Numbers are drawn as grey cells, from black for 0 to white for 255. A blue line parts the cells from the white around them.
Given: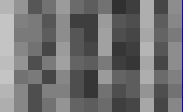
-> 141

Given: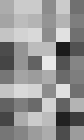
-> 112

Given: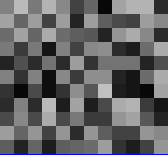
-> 43

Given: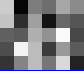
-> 139

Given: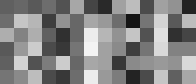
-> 35

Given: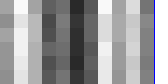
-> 116
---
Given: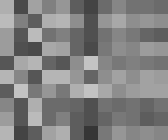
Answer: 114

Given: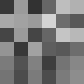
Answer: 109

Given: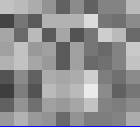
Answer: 118

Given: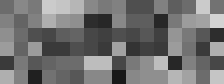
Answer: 175

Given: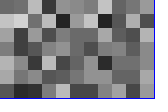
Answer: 138

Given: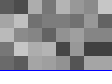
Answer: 133

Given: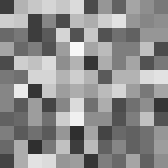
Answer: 150

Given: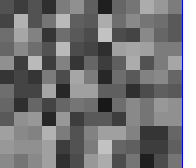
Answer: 102
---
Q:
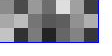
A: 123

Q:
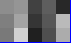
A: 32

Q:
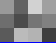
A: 179

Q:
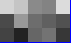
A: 102

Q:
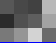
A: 211

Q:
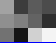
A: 209

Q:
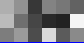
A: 76
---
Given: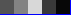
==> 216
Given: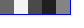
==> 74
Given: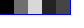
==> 216
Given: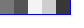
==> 244
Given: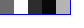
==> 45
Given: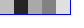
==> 169
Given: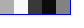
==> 57
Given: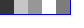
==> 151
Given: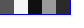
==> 16
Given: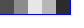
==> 231
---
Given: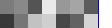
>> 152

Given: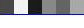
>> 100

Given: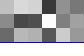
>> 145

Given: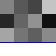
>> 39

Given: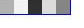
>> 133

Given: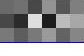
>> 86
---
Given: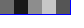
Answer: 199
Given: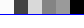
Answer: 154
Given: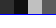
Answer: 192
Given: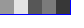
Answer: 123
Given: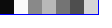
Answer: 78
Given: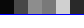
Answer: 208
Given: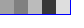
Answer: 55
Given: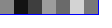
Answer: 211
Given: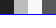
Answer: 248
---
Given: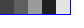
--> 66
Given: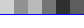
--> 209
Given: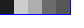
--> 29
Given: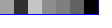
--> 162
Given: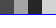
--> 73
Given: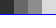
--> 48
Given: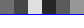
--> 110
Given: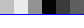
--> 193
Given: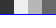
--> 52
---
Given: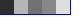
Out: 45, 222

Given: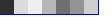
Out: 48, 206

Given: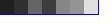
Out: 32, 224

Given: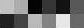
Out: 194, 103

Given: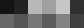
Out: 20, 64

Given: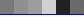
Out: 121, 106
